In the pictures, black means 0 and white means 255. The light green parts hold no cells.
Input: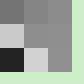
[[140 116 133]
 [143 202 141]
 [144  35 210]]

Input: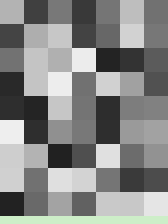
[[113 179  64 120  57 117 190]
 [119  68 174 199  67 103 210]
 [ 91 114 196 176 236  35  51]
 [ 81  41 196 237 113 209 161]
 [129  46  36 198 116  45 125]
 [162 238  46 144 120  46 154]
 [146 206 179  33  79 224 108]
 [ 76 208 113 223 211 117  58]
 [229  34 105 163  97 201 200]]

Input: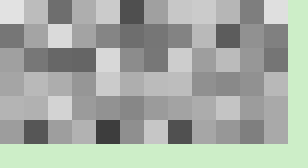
[[223 226 188 110 174 203  79 160 199 203 182 126]
 [128 118 164 218 163 133 110 118 131 185  92 145]
 [117 160 119 103 101 216 140 119 205 158 187 151]
 [184 165 185 173 150 203 174 187 189 144 137 145]
 [169 180 177 211 155 146 135 155 163 172 196 156]
 [169 157  86 158 178  61 143 198  80 166 151 127]]

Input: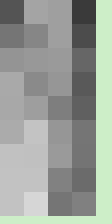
[[ 58  84 164 159]
 [ 76 117 134 159]
 [102 148 152 154]
 [ 89 169 138 150]
 [ 96 168 158 126]
 [117 171 195 150]
 [116 193 192 154]
 [107 194 194 129]
 [128 194 214 117]]

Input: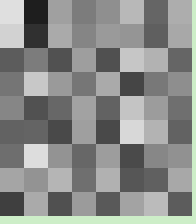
[[173 223  30 160 124 143 184 101]
 [168 210  48 170 133 154 149  95]
 [101  92 124  81 158  80 198 178]
 [142 117 200 154 118 170  69 120]
 [111 134  81 103 162  98 196 156]
 [ 98  98 100  73 159  73 216 179]
 [145 110 221 147 103 157  74 135]
 [168 165 147 181 111 177  86  96]
 [ 92  63 170  80 155  89 163 187]]

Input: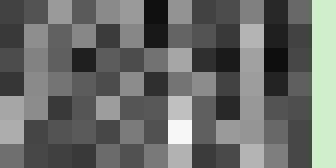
[[105  67  83 155  91 137 154  16 147  66  76 128  40]
 [ 67  57 142  97 134  59 134  24  99  83  57 179  32]
 [ 70  75 130  94  31  92  75 114 165  47  26 160  14]
 [ 96  55 138 116  93  75 141  47 117 141  66 157  35]
 [ 79 166 141  57  85 157  85  87 191  94  40 151  82]
 [ 72 172  68  82  90  72 124  81 246  94 154 150 105]
 [ 71 111  72  63  58 107  81 122 178  59  74 179 126]]

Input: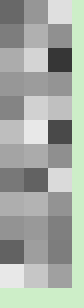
[[223 104 150]
 [144 125 176]
 [ 54 172 212]
 [148 151 156]
 [192 132 209]
 [ 73 190 232]
 [143 164 171]
 [218 120  98]
 [147 174 179]
 [127 147 153]
 [125  98 158]
 [160 232 198]]

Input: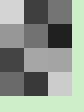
[[116 212  63]
 [ 32 151 114]
 [164  68 166]
 [204 106  57]]

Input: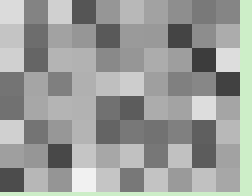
[[133 219 131 208  85 150 184 162 142 121]
 [172 196 109 162 150  89 154 153  68 141]
 [221 208 101 180 178 137 150 172 158  60]
 [ 65 116 165 127 176 191 205 159 128 135]
 [165 113 167 180 178 113  92 172 163 221]
 [184 208 116 151 180 100 120 114 128  95]
 [162 159 150  72 197 167 193 119 193  92]
 [167  76 183 149 241 197 120 195 154 193]]
